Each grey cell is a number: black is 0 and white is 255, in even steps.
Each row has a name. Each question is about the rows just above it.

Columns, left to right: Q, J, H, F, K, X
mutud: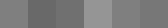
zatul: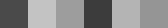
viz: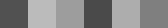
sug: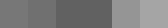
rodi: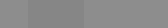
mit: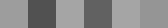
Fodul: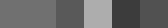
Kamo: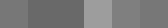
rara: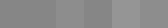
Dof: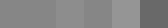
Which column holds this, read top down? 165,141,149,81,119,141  X
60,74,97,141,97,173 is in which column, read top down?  F
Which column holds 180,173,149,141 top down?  K
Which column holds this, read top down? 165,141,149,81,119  X
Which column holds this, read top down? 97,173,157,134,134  F
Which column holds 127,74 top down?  Q

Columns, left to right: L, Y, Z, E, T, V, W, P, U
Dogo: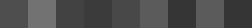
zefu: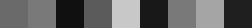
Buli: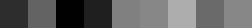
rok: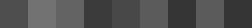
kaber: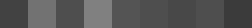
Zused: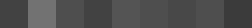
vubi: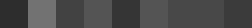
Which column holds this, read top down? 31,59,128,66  E
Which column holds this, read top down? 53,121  W
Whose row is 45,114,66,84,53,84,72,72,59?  vubi
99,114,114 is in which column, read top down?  Y
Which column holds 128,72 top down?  T

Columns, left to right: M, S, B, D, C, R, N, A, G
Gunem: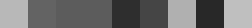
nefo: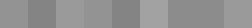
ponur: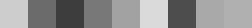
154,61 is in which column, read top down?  B
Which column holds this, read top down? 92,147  D
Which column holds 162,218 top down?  R
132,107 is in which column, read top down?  S
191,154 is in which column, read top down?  G

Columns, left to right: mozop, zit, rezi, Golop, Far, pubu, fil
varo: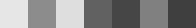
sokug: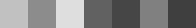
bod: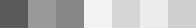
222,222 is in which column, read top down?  rezi
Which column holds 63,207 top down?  fil

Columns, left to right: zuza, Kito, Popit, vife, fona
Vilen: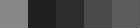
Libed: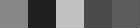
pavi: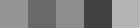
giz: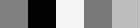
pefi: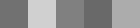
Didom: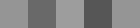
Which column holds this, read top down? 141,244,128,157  Popit
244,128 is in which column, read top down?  Popit
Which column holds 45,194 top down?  Popit
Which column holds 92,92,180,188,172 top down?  fona
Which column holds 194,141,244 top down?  Popit
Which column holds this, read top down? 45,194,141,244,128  Popit

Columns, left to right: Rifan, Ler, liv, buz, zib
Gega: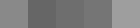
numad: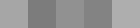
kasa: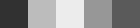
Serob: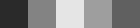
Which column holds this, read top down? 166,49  Rifan
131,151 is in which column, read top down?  buz
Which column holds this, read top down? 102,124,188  Ler
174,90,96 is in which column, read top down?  zib
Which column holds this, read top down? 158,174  zib
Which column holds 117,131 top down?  buz
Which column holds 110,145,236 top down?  liv

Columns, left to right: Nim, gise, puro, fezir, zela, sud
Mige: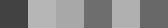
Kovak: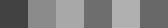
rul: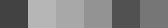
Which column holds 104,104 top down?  sud
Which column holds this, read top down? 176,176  zela
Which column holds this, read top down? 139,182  gise
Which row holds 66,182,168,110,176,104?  Mige

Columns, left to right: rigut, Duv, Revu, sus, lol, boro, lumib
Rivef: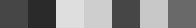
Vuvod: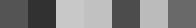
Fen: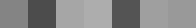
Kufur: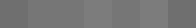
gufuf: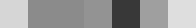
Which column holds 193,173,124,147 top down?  sus
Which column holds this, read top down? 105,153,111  lumib

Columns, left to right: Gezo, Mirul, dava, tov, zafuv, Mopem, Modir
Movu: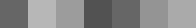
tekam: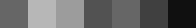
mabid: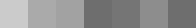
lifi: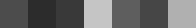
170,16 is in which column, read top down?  Modir
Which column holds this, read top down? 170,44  Mirul
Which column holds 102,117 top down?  zafuv
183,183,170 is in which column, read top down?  Mirul
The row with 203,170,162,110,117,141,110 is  mabid
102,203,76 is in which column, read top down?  Gezo

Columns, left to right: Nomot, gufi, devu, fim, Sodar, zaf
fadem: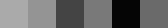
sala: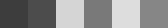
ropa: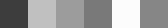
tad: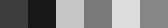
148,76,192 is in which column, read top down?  gufi
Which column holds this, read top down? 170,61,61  Nomot
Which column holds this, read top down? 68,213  devu
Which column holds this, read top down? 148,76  gufi

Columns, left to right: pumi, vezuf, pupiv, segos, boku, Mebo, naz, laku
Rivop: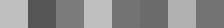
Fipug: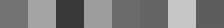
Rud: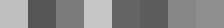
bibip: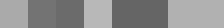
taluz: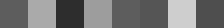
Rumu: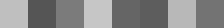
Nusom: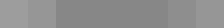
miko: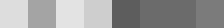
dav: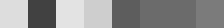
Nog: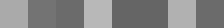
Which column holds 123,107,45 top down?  pupiv
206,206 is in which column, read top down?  segos

